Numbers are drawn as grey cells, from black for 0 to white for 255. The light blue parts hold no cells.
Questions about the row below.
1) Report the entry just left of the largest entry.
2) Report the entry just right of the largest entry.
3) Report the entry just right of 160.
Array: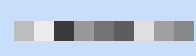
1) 189
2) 59
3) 136

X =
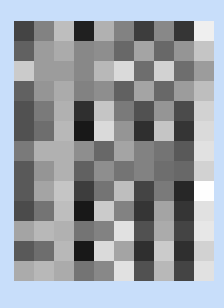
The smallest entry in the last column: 156
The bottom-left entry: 171
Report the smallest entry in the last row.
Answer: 68
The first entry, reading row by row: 68
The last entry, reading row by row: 225
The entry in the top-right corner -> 239
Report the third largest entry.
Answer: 231
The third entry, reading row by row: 190
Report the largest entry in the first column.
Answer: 203
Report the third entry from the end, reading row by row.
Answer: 184
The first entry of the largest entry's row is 89
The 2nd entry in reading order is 130
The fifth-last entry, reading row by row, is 225
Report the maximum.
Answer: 254
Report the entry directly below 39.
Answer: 53
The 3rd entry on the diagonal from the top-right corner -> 210
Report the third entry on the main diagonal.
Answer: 156
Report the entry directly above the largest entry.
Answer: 210

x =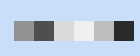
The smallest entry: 42
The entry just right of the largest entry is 190

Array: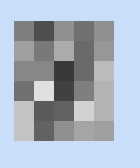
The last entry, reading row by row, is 159
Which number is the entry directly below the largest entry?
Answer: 91
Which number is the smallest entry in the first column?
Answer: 113
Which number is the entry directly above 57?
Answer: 171
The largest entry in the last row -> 195
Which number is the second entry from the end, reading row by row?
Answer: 165
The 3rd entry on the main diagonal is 57
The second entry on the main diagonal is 121
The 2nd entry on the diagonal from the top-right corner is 106

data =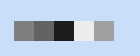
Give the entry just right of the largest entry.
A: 160
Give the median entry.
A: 127
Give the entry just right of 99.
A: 28

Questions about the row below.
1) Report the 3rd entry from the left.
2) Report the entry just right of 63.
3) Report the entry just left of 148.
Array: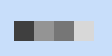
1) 118
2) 148
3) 63

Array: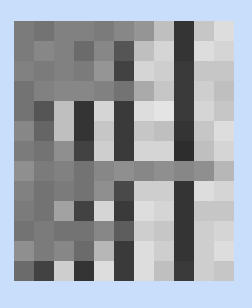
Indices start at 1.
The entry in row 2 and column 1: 123
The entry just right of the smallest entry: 191
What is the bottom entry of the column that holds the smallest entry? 58
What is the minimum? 45
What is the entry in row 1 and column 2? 115
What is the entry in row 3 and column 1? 129
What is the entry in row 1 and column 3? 129
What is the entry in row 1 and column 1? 123
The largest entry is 228
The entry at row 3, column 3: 129
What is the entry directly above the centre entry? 58
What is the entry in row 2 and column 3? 129
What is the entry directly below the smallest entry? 135
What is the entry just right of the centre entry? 213
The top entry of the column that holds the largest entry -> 191
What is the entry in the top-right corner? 221
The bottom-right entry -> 198
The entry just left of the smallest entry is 213
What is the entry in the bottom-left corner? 107
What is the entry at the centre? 58
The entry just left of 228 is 221
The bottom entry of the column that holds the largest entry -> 191
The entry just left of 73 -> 143
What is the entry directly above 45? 52

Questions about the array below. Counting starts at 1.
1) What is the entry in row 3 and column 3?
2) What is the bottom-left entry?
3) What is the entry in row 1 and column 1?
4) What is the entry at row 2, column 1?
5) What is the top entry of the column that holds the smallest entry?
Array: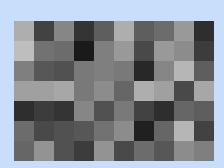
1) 81
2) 102
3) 174
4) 190
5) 52
